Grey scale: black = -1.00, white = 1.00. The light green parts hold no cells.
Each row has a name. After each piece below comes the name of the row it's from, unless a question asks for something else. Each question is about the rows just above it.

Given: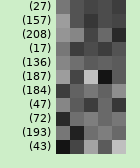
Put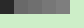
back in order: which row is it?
(72)
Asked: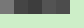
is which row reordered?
(27)
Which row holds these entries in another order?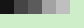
(43)

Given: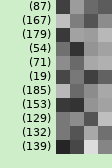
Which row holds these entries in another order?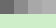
(71)
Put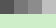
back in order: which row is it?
(129)

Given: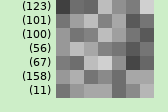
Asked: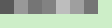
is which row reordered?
(100)
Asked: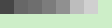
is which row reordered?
(67)
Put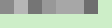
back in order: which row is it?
(11)
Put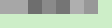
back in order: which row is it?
(158)
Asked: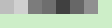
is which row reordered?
(123)
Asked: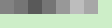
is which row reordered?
(56)
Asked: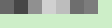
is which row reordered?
(67)

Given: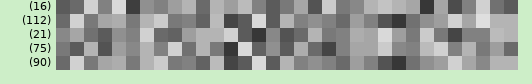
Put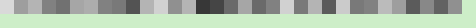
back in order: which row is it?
(90)
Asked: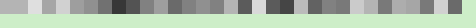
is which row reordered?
(112)
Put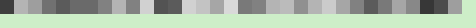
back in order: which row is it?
(16)
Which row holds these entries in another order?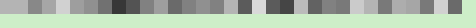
(90)
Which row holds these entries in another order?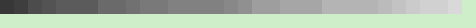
(16)
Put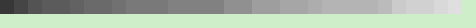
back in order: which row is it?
(112)

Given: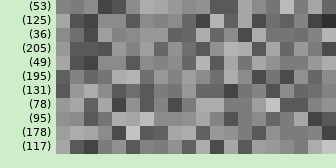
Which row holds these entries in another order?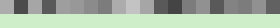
(117)
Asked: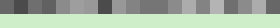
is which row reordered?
(36)
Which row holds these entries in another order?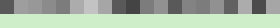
(117)
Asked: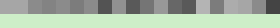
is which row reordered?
(49)
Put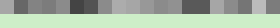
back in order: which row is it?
(53)

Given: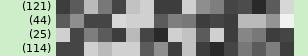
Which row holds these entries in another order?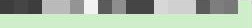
(44)
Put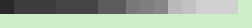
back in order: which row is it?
(25)
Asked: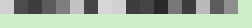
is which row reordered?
(121)
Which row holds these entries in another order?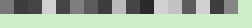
(25)
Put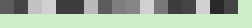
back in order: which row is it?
(25)
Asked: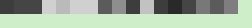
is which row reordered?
(114)

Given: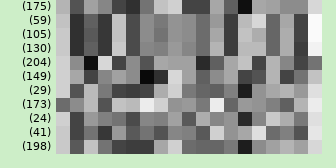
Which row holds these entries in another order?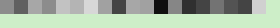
(175)
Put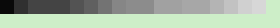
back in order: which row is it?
(149)
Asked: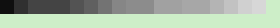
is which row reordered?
(175)
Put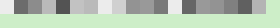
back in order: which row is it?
(173)

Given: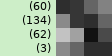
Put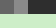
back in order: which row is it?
(3)
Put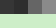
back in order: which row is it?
(134)
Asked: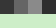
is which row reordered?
(134)
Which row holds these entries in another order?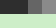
(3)
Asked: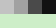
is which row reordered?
(62)
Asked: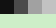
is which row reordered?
(62)
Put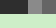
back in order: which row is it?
(3)

